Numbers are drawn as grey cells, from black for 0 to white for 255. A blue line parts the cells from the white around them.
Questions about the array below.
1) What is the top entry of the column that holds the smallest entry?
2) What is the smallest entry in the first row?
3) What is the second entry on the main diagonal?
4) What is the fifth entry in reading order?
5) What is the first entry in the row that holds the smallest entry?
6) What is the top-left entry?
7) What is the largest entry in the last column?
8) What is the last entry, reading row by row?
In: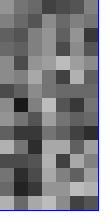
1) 116
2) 65
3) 105
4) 75
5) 139
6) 148
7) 177
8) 84

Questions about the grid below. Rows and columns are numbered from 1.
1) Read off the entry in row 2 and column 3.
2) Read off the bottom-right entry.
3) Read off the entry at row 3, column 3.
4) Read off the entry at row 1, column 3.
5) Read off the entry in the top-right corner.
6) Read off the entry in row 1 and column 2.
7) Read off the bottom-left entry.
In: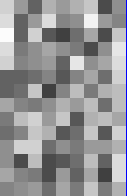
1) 154
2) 177
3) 209
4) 98
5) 143
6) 154
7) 132

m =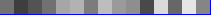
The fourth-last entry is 218
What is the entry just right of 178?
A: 124
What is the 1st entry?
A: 113
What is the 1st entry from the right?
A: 133

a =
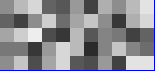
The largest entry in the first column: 165
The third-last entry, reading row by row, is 65
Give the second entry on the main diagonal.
65
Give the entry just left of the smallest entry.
186
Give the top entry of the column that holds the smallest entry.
65
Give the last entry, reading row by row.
227
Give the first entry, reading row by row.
141
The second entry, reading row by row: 186
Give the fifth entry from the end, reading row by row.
77
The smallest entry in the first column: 99
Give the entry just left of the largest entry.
206
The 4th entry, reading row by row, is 99
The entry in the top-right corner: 227
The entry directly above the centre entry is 165
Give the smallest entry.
43
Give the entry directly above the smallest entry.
87

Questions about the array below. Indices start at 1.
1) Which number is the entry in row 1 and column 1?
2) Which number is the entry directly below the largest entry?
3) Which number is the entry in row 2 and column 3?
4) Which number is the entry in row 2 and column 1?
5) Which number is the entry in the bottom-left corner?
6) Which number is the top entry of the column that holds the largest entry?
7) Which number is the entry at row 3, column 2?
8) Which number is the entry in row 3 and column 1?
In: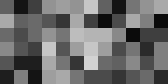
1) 97
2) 75
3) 106
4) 169
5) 30
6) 198
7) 75
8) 106

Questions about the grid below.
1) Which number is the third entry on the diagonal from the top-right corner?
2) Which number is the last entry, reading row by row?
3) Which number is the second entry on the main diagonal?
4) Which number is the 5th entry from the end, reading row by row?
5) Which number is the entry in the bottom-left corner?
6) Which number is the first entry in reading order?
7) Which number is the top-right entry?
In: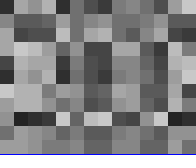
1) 166
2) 112
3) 90
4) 134
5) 157
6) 47
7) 200

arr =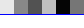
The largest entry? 232
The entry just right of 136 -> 82

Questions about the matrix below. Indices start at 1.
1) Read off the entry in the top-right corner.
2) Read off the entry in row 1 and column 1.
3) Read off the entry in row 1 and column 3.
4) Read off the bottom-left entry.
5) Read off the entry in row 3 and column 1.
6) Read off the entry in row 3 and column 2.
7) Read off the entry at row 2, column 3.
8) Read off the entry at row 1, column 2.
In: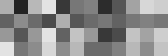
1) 206
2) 175
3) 184
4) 227
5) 152
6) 86
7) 107
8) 35

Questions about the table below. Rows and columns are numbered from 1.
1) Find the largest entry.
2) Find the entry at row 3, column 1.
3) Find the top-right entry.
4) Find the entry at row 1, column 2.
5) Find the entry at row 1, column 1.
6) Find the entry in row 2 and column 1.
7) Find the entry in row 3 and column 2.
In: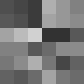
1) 209
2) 163
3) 129
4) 70
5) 79
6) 88
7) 187
